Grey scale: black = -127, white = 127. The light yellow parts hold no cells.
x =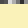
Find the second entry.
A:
-40
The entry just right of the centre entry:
-10

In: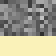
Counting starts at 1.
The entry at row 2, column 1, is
29
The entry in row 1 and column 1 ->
-40
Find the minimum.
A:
-80
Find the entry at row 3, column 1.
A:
29
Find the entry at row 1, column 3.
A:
-27
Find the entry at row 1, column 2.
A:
-65
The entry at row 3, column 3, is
13
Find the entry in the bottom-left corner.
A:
29
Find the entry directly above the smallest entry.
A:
-15
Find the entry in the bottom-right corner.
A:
-27
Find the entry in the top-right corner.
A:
41
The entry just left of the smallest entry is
-27

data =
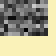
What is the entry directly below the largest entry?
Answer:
2
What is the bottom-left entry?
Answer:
-71
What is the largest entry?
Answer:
73
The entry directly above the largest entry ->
-12
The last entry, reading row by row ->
-85
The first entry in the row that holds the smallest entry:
30
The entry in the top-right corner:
-12
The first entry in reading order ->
-24
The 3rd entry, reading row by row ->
2
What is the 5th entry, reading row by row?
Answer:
-71
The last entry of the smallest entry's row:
-85
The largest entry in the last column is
57
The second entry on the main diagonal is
-55
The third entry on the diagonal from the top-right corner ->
-85
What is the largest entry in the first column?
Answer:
57
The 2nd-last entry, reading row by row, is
-71
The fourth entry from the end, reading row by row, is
-85
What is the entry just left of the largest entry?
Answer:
-24
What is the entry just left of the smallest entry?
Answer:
-40
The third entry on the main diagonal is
2
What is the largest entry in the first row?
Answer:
16
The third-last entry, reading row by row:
-99

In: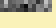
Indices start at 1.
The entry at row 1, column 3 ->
-35
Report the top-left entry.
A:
-35
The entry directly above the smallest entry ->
37
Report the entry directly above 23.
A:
64
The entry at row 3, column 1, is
-48
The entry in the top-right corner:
7
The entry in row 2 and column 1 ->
-21
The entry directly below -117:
-91
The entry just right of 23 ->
-35
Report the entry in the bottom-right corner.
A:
7

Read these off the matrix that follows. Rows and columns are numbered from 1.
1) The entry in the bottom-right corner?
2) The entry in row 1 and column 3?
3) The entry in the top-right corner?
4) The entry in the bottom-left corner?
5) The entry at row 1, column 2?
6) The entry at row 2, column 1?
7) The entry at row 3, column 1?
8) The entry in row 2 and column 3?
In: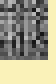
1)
-33
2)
54
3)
8
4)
-21
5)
-21
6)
-48
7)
-77
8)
39

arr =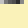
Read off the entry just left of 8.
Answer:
-81
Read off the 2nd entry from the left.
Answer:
-8
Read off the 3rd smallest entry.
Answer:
-36

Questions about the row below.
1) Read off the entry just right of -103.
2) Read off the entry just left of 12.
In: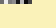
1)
57
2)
-3
